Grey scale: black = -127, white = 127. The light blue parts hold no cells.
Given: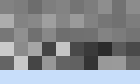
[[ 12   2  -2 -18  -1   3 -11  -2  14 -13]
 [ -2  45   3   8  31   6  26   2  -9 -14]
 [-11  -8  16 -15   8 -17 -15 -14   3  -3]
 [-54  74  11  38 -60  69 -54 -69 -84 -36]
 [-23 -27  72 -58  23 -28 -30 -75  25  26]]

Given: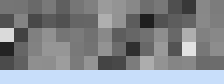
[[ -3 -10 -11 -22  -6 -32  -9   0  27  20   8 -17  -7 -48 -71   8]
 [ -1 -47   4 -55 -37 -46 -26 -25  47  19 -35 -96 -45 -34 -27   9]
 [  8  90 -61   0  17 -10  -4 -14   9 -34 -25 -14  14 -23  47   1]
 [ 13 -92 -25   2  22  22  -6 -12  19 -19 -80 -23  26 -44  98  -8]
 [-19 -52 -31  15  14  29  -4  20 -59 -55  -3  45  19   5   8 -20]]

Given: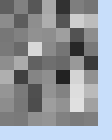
[[-11 -32   1 -40  40 -78  -1]
 [ 60  12 -34  14  46 -42  78]
 [ 13  -8   1  17  14  31 -45]
 [ -7  -6 -21  88  10 -10 -88]
 [-70  14  43 -30 -16 -22  25]
 [ 17  47 -63   5  15 -93  84]
 [ 58  21  -5 -48  19   2  93]
 [ 33  13  -7 -50  30  18  96]
 [ -1  -3  -5  16  20   1  -5]]

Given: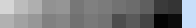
[[ -75   85   60   47   18   21   -8    0   -4  -13  -19  -32  -69]
 [-115   49   34   23    1    6  -14   -6  -12  -50  -37  -59 -123]]

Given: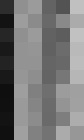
[[  64  -82   16   27  -28  -44]
 [  43 -108   29   11  -22    9]
 [  65  -89   16   27  -29  -34]
 [  57 -102   19   21  -30  -19]
 [  60  -92   19   19  -26  -23]
 [  54 -102   22   14  -27   -8]
 [  32 -112   30    0  -16   28]
 [  33 -111   26    5  -20   20]
 [  45 -108   26   12  -21   -1]
 [  23 -111   32    1  -12   43]]

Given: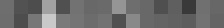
[[-24 -17 -45 -50  34 -47 -13 -23 -21  21 -17 -23 -48 -32 -70 -15]
 [-27 -18 -50  -8  73  -5 -11 -19 -13 -47   9 -23 -27 -30 -34 -13]]

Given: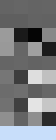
[[ -26  -27  -25  -27]
 [ -29  -32  -32  -28]
 [   8   27 -101 -122]
 [-100   25  -25   32]
 [ -26  -26  -24  -28]
 [  64   -9  -66   94]
 [ -24  -19  -16  -33]
 [  70  -14  -63  100]
 [ -85   15  -28   15]]

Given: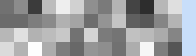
[[ 95 -14  12 -68  60 110  81  15  -5  52 -59 -82  55]
 [ 52 -20 -20  -2  10  49  36 -18  20  68 -32 -40   5]
 [  5  55  96  50  60  72 -13  84  -4 -11  65  58  43]
 [-42  91  51 125  44  -2 -23  21  14 -14  45 118  -1]]
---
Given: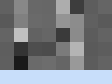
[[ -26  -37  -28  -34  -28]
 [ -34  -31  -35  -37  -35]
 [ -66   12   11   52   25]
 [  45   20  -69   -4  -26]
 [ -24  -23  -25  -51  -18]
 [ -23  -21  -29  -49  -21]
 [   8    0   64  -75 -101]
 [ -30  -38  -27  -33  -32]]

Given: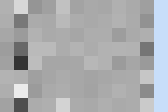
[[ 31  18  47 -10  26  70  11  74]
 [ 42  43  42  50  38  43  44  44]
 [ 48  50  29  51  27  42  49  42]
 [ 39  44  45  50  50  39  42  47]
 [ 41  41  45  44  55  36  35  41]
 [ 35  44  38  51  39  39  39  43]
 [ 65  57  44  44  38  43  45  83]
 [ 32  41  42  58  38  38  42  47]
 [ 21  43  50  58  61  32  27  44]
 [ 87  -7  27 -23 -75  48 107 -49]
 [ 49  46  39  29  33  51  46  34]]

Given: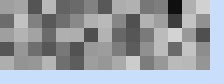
[[  81   17  -48   13   21]
 [  48   67   25   67   56]
 [-112  -65   83  -21   58]
 [  -1   31   59   60   24]
 [  -8   50   -5   16   -3]
 [  49  -47  -41  -35   76]
 [  45    6  -24   -2   42]
 [ -39   57   51   29   23]
 [   2   48  -48   25   30]
 [ -21    9   46  -45  -34]
 [ -28  -16   47   -7  -16]
 [  56  -38  -20  -40   53]
 [ -43    1   35  -16   23]
 [  37   66   51   23   20]
 [  31  -19   31  -41   46]]

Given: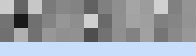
[[  20   19   23]
 [   0    5    9]
 [  80    0  -10]
 [  28   31   33]
 [  37   35    2]
 [  15   16   15]
 [   0  -21  -13]
 [ -30   80  -49]
 [   3   14   17]
 [   7   22   16]
 [  -5    4   23]
 [  71  -15  -14]
 [ -27 -102   48]
 [  76  -12  -15]]

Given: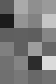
[[  26   69    6  -25   90  -14]
 [  15    2  -33   30  -83  -23]
 [  42   20  -31  -31    4   -7]
 [ -36 -100  -32    0  -14  -15]]

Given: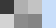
[[ 67   5]
 [ 48  12]
 [-71  83]]
